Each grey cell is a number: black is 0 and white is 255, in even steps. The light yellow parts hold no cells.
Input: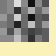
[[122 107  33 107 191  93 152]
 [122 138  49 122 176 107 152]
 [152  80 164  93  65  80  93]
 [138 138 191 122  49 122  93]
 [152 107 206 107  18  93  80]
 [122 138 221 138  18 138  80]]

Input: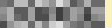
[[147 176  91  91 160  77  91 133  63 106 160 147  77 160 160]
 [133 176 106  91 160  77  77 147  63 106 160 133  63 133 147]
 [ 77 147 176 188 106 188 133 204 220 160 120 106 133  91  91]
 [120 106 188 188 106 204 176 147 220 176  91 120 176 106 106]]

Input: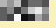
[[ 95 135  55 120 205 233 150]
 [181 150 193  55 107 107  82]
 [ 95  68 249  15  39 166 120]]

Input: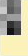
[[185  20  64]
 [173  50  78]
 [201  92 116]
 [173 104 130]
 [142 157 157]]

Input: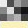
[[135 221  63  20]
 [235  78 162 119]
 [ 90 149 177  63]]

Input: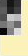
[[ 78  23  49]
 [ 93  36  65]
 [118 146 106]
 [ 78 201 188]
 [  8 130 217]]

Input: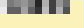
[[234  97  97 162  97  53 189  65 175  81]
 [221 122 136 149 122  38 175  65 149 109]]

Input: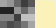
[[133 133  62 192 192]
 [103  76  89 118 164]
 [164 149 103  62  89]
 [ 35  35 149 103 149]]
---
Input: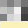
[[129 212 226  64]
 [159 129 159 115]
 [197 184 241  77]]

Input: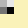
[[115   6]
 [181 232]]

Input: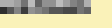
[[ 46  86 131  60 145 131 115  86  86  72  72 115  99]
 [174 174 159 115 188  99 145 145 188 159 131 115 174]]

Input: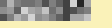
[[ 81 127 179 155 210 142 155 127  97  66 167 167 195]
 [112 179 127 112 112 127  81 127  97  66 210  38 167]
 [142 155  97 210 167 155 195 112 142  66  81 112 127]]

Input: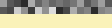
[[ 88  72 204 144  59 204 144 219  43  72 172 117 131  43 131 144]
 [158  88  72  43 172 102 131 102 117 102 117 158  88 117 158  88]]

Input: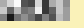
[[128  25 113 143 113  71 128  83 187 157]
 [172 214 251  83  71 214  55 172 200 143]
 [200  99 187 113 128 238  55  99 200 157]]
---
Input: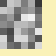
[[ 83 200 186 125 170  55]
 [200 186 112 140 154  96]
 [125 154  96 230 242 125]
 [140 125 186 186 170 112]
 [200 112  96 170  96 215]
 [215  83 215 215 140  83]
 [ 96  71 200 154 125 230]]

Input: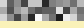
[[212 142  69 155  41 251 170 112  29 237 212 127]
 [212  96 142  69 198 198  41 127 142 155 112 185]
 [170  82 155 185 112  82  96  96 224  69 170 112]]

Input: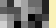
[[207 150   4 122  65  19 150]
 [176 138  93 164   4  49  65]
 [ 93  81  81 164 138 122  34]
 [138  49 191 164 107 107  34]]

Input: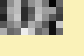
[[ 58 172 186  43  88 186 158 158  72]
 [ 31 158 198  43 103 198 144  88  58]
 [ 43 144 186  72 144 172 117   4 103]
 [ 88 129 158  88 172 144  88  16 198]
 [172 103 117 237 198 103 129  16 103]]

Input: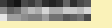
[[228 157 157 141 128 128 157 114 114  86  99 114  73]
 [141  99 114 157 186 171 213 171 171 201 201 186 213]
 [ 60  35  20  73  60  86  47  35  47  99  47  73  86]]

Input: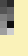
[[158 205]
 [126 110]
 [ 85  98]
 [ 70  41]
 [142  16]]

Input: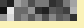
[[ 17 231 106 106 148  48  32  91  79  63 177]
 [148 215 106 134  91 134  79 134  91 106  48]
 [ 63  32 163 134  79 120 120  48  63 120 163]]

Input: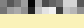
[[116 158 170 144  34 196 226 240  63 196 182 144]
 [129  88 116 158   5 170  76 100 116 212 212  88]]
